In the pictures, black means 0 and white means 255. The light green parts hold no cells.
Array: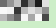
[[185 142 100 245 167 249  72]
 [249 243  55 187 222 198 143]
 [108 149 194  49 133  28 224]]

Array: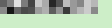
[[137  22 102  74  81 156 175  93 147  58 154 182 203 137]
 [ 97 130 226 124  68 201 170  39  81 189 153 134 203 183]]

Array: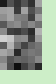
[[155  77  14  64  97  40]
 [134  85 102  97 109 136]
 [166 149  40 108 121 114]
 [ 93 179 112  68 103 118]
 [208 197 136 141  60 155]
 [139  64  56  76  44 178]
 [ 88 130 140 113 136 113]
 [143 163 127 123  64 157]
 [158 163  59 162  81 118]
 [ 27  82  53  83  49 163]]

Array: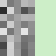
[[ 99 206 153 102 129]
 [ 71 210 146 109 133]
 [123 192 162 116 124]
 [224 120 158 229 142]
 [111 205 156 126 144]
 [183 141 164 181 178]
 [ 45 215 140  80 115]
 [207 122 139 184 174]]

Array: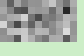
[[149 145  86 203 176 139 118 171 173  90 157]
 [142 189 193 201 148 182 179 137 160 219 149]
 [212 134  73 151  98 161 118 141 169 189 148]
 [149 169 174 210 116  75 129 121 144 183 173]
 [168 133  85  79 157 151 155 110 157  39 157]
 [154  97 164 127 147 146 171 197 147 114 172]]

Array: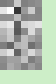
[[135 171 156 129 157 136]
 [141 161 160 194 126 144]
 [204 227  99 174 216 179]
 [127 101 181 189 112 135]
 [171 199 125 190 164 146]
 [182 205  89 138 218 161]
 [218 231  95 211 218 228]
 [144 145 187 131 137 135]
 [229 253  54 153 203 133]
 [124 130 201 128 136 143]]

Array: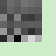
[[ 40 141   6 162 215 176]
 [152  65 135  74  46  73]
 [100  81  92  91  94  92]
 [134  64 130  63  59  76]
 [ 76 101  89  99  93  90]
 [ 80 107  98 115 108 101]]

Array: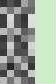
[[187 117 179 109  90]
 [ 64 186  85  70 201]
 [126  40 115 187  56]
 [197 114 183 119  80]
 [ 58 181  76  79 196]
 [ 69 205  88  60 213]
 [ 55 140  62 128 156]
 [186 143 181  93 119]
 [ 63 207  84  58 220]
 [ 62 215  84  52 223]
 [178 120 173 108 106]
 [ 53  81  58 164 118]]

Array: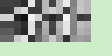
[[104 104 202 225  51 106 153 201 155  48 148 159 152]
 [ 91  91  60  38 226  93 169  67 172 229 130 178 169]
 [ 70  70  67  46 225  73 179  71 183 229 132 190 179]
 [211 211  35  18 243 210  64  37  60 244 133  57  64]
 [ 57  57 197 218  59  59 185 206 189  58 138 197 184]
 [ 65  65  62  43 231  66 183  66 188 234 129 195 183]]
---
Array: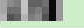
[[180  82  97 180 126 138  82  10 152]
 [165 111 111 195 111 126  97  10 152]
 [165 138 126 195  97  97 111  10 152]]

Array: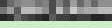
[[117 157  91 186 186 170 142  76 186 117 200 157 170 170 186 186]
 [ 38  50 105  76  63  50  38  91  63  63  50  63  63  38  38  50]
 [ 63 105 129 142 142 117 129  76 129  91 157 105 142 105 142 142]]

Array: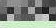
[[ 63 183 104  88  88 183 199  47]
 [104  47 131  76 168  63  32 117]
 [117 144 144 131  88 156  76  63]]

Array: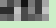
[[134  74 119  18 119  60 165]
 [105  90 180  74  90 105 149]
 [ 44  44 194  74 134  60 194]]

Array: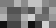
[[ 17  69  69 152  17  57 208 112]
 [152  83  83 112  83 167  99 167]
 [180  99  99 180 208 112 112 152]
 [126 126 180 140 195 195 140 126]]

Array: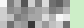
[[207 192 126 140 166 166 219 179 248 233]
 [207 140 153 126 153 166 179 126 140 179]
 [192 112 166 153  57 192 153 192 207 112]
 [248 126 179  85 207 126 219 112  97 140]]

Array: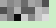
[[165 122   9 205 136 192 220]
 [165 136 151 108 165 151  80]
 [ 80 122 177  93  93 192 177]]
